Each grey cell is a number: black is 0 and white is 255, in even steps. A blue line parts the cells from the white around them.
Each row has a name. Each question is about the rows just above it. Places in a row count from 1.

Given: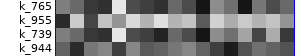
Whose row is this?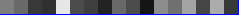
k_739
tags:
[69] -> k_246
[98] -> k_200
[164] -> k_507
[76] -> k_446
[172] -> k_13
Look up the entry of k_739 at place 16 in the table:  k_13

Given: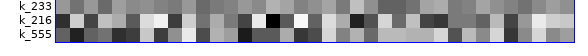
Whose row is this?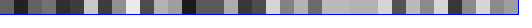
k_555
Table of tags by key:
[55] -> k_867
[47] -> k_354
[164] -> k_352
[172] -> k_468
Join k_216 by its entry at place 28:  k_867
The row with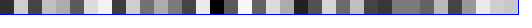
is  k_216
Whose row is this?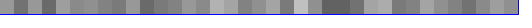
k_233

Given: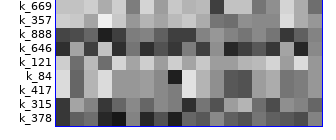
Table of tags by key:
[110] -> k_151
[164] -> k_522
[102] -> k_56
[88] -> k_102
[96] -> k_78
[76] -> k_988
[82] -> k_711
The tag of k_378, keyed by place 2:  k_78
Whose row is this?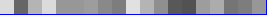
k_417
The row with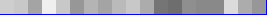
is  k_357
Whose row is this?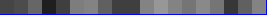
k_888

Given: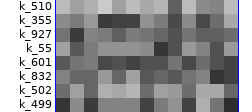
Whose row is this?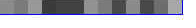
k_355
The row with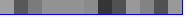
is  k_55
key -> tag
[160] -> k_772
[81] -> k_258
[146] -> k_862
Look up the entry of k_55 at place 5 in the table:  k_862

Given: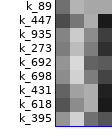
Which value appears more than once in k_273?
[125]
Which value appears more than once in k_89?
[167]

